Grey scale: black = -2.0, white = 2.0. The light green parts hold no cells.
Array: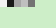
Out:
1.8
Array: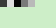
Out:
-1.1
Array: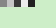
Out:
0.1
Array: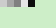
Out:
1.2
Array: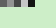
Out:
-0.5
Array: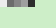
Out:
1.7
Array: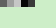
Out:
-0.5
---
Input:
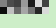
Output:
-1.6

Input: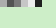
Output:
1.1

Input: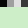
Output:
0.5

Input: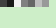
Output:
-0.4

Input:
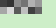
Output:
-0.2

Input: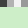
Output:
0.8

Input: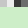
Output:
1.7
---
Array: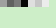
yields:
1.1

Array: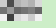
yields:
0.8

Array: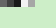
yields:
1.8

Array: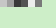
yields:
1.7

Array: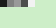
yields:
-0.8

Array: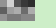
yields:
-1.1
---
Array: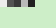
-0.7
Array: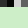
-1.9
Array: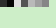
-1.9
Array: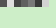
1.5
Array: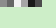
-0.4
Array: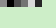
-2.0
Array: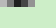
-0.1
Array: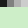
0.0
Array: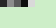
0.2
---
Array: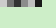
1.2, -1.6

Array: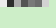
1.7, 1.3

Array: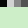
-1.9, -0.7

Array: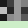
-1.6, -0.6

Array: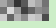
0.6, -0.8

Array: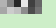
0.8, -0.2

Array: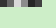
-1.2, -1.0
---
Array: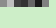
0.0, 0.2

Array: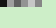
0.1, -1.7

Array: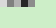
0.2, 1.4

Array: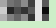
-0.6, 0.8

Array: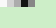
0.1, 1.9

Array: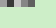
-0.5, 0.5

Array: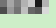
0.8, -0.8

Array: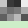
1.7, -0.5
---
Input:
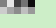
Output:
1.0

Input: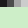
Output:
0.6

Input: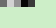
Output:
-1.9

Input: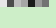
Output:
0.4

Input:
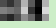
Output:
-1.6

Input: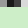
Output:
-1.0

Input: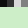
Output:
1.4
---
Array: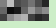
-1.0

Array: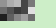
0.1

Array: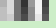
0.2

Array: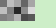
0.8

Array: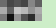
-0.7

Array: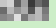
0.7

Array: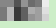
0.3

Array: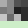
-0.3
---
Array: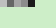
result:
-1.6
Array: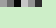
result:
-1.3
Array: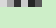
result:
-0.6
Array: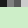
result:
1.2
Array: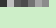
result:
0.2
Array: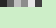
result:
-1.0
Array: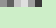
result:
-1.1
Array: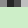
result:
1.0
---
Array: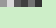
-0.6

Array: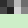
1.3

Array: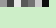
1.6

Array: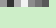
0.8

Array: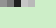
-1.5

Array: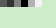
0.0
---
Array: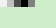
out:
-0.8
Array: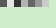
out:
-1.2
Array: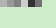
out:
0.0
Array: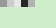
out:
1.6
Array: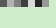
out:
0.0
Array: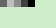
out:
0.2
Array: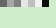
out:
0.0
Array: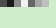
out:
0.2
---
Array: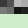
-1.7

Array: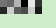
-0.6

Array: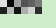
-1.7

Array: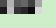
-1.2

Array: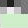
1.1

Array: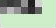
0.3

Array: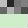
0.0

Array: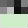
-1.8
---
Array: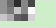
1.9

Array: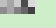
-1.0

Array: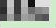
0.3

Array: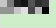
-1.9

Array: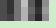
0.4

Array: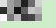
0.9

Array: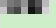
1.3

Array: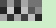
0.2

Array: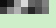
-0.2

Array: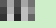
0.2
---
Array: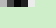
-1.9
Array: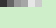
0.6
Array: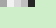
1.4
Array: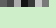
-1.1
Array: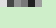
-0.1
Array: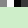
1.9
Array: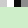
2.0
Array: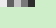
1.1
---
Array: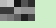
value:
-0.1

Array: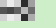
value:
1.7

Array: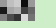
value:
-0.8

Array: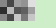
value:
-0.9

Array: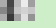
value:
-1.1

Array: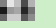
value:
1.2
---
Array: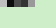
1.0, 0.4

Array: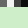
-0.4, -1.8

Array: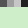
-0.7, -1.5

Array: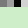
-0.1, 1.3

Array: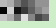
0.9, -0.5

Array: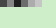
-0.9, 1.1

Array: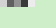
1.3, 1.7
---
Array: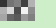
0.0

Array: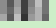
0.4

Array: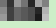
0.4

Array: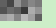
0.3

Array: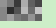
-1.1

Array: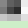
-0.7

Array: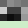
0.0

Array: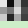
0.8
